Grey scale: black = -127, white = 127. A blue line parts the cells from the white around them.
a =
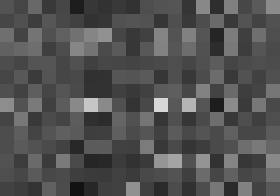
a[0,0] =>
-44
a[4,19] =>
-51
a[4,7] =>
-56
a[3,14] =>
-46
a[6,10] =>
-62
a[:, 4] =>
[-57, -55, -31, -50, -57, -57, -42, -35, -59, -32, -61, -5, -52, -51]
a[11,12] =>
36
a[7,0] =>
13
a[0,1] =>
-58
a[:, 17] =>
[-56, -44, -64, -66, -52, -45, -65, -69, -49, -56, -17, -72, -57, 1]
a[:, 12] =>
[-42, -48, -44, -41, -49, -48, -33, -39, -47, -36, -53, 36, -44, -51]
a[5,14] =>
-51
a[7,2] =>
-5
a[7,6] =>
70
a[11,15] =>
-77
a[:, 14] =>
[8, -50, -42, -46, -47, -51, 2, -42, -53, -43, -66, 20, -20, -50]
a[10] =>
[-50, -37, -45, -52, -61, -87, -36, -36, -62, -63, -4, -71, -53, -74, -66, -53, -47, -17, -6, -25]
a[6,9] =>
-70
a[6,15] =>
-60
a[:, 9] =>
[-77, -43, -71, -72, -59, -43, -70, -76, -46, -52, -63, -77, -68, 17]
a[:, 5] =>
[-98, -62, -14, 6, -46, -54, -53, 9, -35, -37, -87, -53, -65, -109]
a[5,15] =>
-19
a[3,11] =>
2
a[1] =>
[-57, -47, -66, -41, -55, -62, -77, -73, -46, -43, -45, -73, -48, -70, -50, -21, -70, -44, -60, -46]
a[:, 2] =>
[-23, -66, -11, -17, -43, -68, -33, -5, -70, -59, -45, -21, -37, -76]
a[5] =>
[-58, -39, -68, -43, -57, -54, -78, -77, -41, -43, -37, -73, -48, -71, -51, -19, -70, -45, -62, -47]

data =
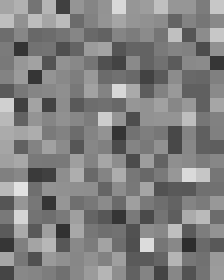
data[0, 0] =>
37
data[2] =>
[-18, 7, -23, -19, -11, 6, -22, -29, 5, -3, 11, -10, 64, -42, 12, 71]
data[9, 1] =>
37
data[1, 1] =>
17
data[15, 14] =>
58
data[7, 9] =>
22
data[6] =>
[-37, -7, 5, 8, 15, -7, 34, 3, 88, 42, -34, 2, 25, -31, -31, 10]
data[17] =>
[-73, 0, 36, 55, -40, 9, -3, 35, -17, -48, 92, -9, 8, -82, -21, -39]
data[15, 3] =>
-17
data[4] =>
[-6, 23, 34, -44, 18, 8, -10, -47, -60, 10, -28, -14, -36, 9, 11, -73]
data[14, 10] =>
-6
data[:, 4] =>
[-63, 59, -11, -48, 18, 9, 15, 13, 17, 2, 11, -6, 14, 17, 22, -5, -78, -40, 16, -15]
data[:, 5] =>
[21, -20, 6, -27, 8, -1, -7, -38, 7, -19, -41, 31, 46, 15, -16, 31, 40, 9, 7, 8]
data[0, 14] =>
-3
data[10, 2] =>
3
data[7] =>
[80, -63, 35, -60, 13, -38, -18, -15, -23, 22, 18, 33, 7, 24, -31, 38]
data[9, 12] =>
-55
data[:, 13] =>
[22, 3, -42, 1, 9, -22, -31, 24, 62, 4, 8, 10, 90, -39, 4, 43, -36, -82, -8, -45]
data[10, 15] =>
-33
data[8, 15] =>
1
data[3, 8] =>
-42
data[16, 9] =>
-46
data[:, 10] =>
[29, 17, 11, -28, -28, -61, -34, 18, 18, -1, -6, 29, -23, 37, -6, -53, 14, 92, -37, 4]
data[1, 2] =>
61
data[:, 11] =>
[64, 12, -10, -5, -14, -37, 2, 33, 20, -8, 17, -28, -5, -45, -17, -11, 8, -9, -26, -59]
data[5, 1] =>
27

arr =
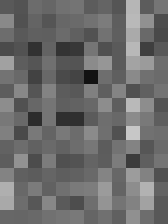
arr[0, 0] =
-38
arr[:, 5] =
[-11, -21, -31, -72, -43, -59, -39, -29, -80, -19, -18, -44, -30, -5, -50, -6]
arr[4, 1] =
-34
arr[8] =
[-7, -22, -83, -10, -80, -80, -36, -17, -23, 11, -6, -33]
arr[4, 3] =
-15
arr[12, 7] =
4
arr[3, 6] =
-10
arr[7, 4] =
-32
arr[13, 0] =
47
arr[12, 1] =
-31
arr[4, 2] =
-42
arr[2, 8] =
-32
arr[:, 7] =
[-27, -3, -13, -47, 22, -17, -32, 13, -17, -16, -35, -34, 4, 27, 20, -15]
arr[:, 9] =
[54, 57, 42, 56, 35, 10, -47, 57, 11, 71, 3, -67, 28, 13, 2, 16]
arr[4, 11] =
-18
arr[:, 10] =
[-35, 17, -22, -64, 27, -15, -31, 13, -6, -14, -41, -32, 2, 50, 34, -18]
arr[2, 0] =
-18
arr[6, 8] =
4
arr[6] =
[-34, 8, -42, 3, -35, -39, 0, -32, 4, -47, -31, -12]
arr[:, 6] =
[-35, -13, -45, -10, 11, -109, 0, -23, -36, 11, -8, -27, -22, -2, -17, -26]
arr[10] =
[-29, -18, -30, -21, -29, -18, -8, -35, -12, 3, -41, -21]
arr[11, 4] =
-47
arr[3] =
[-52, -45, -78, -28, -76, -72, -10, -47, -37, 56, -64, -39]
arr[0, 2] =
-19
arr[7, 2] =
-24

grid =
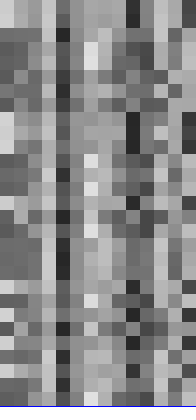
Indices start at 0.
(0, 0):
76
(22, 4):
-16
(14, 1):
42
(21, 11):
53
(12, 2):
-6
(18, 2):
-13
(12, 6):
49
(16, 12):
14
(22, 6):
20
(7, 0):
-37
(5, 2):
-22
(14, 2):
27
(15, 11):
-35
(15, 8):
-33
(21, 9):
-34
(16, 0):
-37
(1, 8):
36
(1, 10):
2
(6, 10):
-17
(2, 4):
-88
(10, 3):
46
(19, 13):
47
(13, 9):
-31
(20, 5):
21
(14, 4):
-37
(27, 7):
57
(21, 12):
9
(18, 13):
40
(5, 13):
43
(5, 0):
-37
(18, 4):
-88
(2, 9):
-14
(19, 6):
41
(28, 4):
-46
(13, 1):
-25
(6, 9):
-16
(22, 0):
82
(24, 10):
-28
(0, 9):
-78

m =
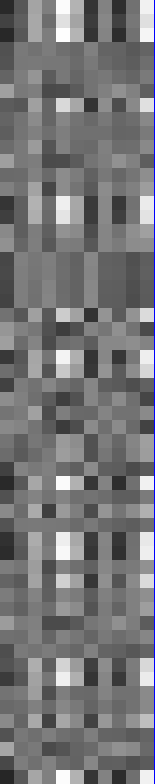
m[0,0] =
-86
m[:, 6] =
[-74, -67, -75, 0, -6, -12, -12, -75, -22, -15, -21, -11, -30, -37, -69, -67, -50, -39, 7, 5, 8, 9, -76, 3, -34, -75, -71, 6, 6, -23, 11, -46, -46, 11, -73, -12, -51, -6, -68, -73, -30, -72, -34, -43, -9, -26, 1, -64, -74, -22, -27, -61, -1, -21, 7, -73]
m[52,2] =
-16
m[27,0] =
-62
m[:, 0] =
[-86, -61, -87, -46, -44, -27, 32, -35, -27, -33, -19, 31, -21, 0, -74, -64, 9, 17, -56, -54, -57, -60, -13, 22, 31, -71, -17, -62, 13, -11, 9, -11, -19, -62, -86, -46, 10, -44, -78, -83, -2, -27, -3, -17, 28, -15, -49, -44, -68, -12, -22, 10, -45, 38, -55, -89]
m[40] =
[-2, -10, 29, -51, 2, -16, -30, 7, -10, -5, 17]
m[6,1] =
-6
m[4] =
[-44, -7, -6, -8, -8, -20, -6, -22, -29, -34, -17]
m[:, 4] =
[123, 96, 126, -16, -8, -7, -51, 89, 6, -1, 1, -51, 12, 12, 111, 100, 18, -2, -18, -17, -19, -18, 76, -66, -18, 115, 72, -13, -65, -1, -68, 26, 29, -20, 122, 3, 26, -8, 110, 120, 2, 80, 6, 26, -52, 2, -15, 83, 111, -1, 7, 39, -16, -43, -20, 124]
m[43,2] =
-5
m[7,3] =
-26
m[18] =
[-56, 0, -8, -1, -18, -29, 7, -30, -32, -47, -33]
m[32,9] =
2
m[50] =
[-22, -18, 0, -20, 7, -6, -27, -9, -24, -13, 9]
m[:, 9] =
[-14, -8, -14, -38, -34, -26, 1, 9, -18, -25, -17, 1, -10, 0, -13, -9, 15, 12, -47, -45, -48, -50, 19, -12, 14, -7, 13, -49, -16, -13, -21, 5, 2, -52, -15, -33, 12, -34, -15, -14, -5, 10, 0, 0, -2, -10, -40, -3, -6, -14, -13, 19, -37, 10, -46, -16]
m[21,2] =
-14
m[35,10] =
-4
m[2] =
[-87, -40, 40, -2, 126, 52, -75, 4, -82, -14, 117]
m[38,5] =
40
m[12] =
[-21, -20, 1, -21, 12, -3, -30, -7, -24, -10, 14]
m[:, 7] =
[2, 7, 4, -27, -22, -7, 0, 14, -7, -15, 0, -1, -7, 12, 9, 9, 5, 5, -30, -29, -32, -33, 20, -9, 8, 7, 20, -33, -15, 4, -16, -2, -9, -32, 3, -18, 21, -22, 5, 3, 7, 16, 0, -4, -2, -6, -27, 13, 6, 3, -9, 24, -27, 3, -32, 2]
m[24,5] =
-14
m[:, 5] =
[51, 36, 52, -23, -20, -25, -36, 39, -12, -15, -19, -36, -3, -11, 39, 36, 10, -4, -29, -28, -28, -28, 34, -47, -14, 47, 27, -25, -45, -22, -50, 13, 18, -32, 49, -16, -1, -20, 40, 49, -16, 33, -4, 11, -38, -9, -24, 27, 47, -21, -6, 9, -22, -27, -28, 50]
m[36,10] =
49
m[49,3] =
-48
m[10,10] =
9
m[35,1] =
-8

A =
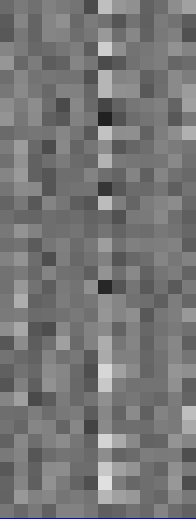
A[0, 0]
-20
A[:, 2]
[-15, -27, -27, -23, -3, -12, -8, 13, 11, -9, -22, -30, -30, 9, -39, -26, 2, -36, -18, -23, -13, -29, -20, -41, -34, -29, -23, -32, -53, -2, 6, -17, -41, -30, -32, 2, -6]
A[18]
[2, 19, -18, -49, -1, -23, -13, 1, -42, -23, -17, 5, -8, 2]
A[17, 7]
30
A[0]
[-20, -5, -15, 1, -5, -11, -52, 63, 23, 16, -29, -18, 13, 33]
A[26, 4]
6
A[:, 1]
[-5, 5, -7, -4, -23, 7, 10, -2, -8, -12, 28, 18, 26, 11, -7, -25, 19, -12, 19, -5, 24, 46, -2, 40, 12, -22, -13, 0, 32, -18, -24, 8, 4, -1, 5, 24, -23]
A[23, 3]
-50
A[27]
[-42, 0, -32, 18, 4, -23, -39, 72, -1, -13, -12, -12, 16, -32]
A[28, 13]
-27
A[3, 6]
-34
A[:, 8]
[23, -42, -18, 14, -39, 3, 17, -28, -45, 14, -40, -6, -27, -39, -1, -46, -27, -13, -42, -16, -42, 5, 5, -28, -9, 0, 33, -1, -13, -27, -18, 42, -27, 33, -3, 32, -27]
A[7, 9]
-9
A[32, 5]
-13
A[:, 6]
[-52, -4, -8, -34, -9, -46, -25, -22, -8, -39, -9, -25, 3, -11, -42, -28, -24, -7, -13, -32, 16, -8, -15, 3, 2, -38, -49, -39, -11, -35, -60, -28, -21, -18, -48, -12, -9]
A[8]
[20, -8, 11, -31, -39, 2, -8, -94, -45, -18, -11, -4, -39, -7]
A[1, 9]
-12
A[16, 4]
-15
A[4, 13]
-19
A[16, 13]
-24
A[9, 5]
-10
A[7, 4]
-53
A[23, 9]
2
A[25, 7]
42
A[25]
[-12, -22, -29, 4, -14, -7, -38, 42, 0, 0, -24, -13, 6, -10]
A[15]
[-16, -25, -26, -17, -21, -18, -28, -23, -46, -6, -5, 9, -16, -32]
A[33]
[-39, -1, -30, 11, 13, -18, -18, 72, 33, 19, -16, -27, 16, -5]
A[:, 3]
[1, 5, 5, -19, -35, -9, -23, -18, -31, -11, -51, -17, -41, -42, 4, -17, -17, -9, -49, 4, -34, -25, -18, -50, -16, 4, 12, 18, -35, -18, 2, 1, -19, 11, 18, 7, -30]
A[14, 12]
12
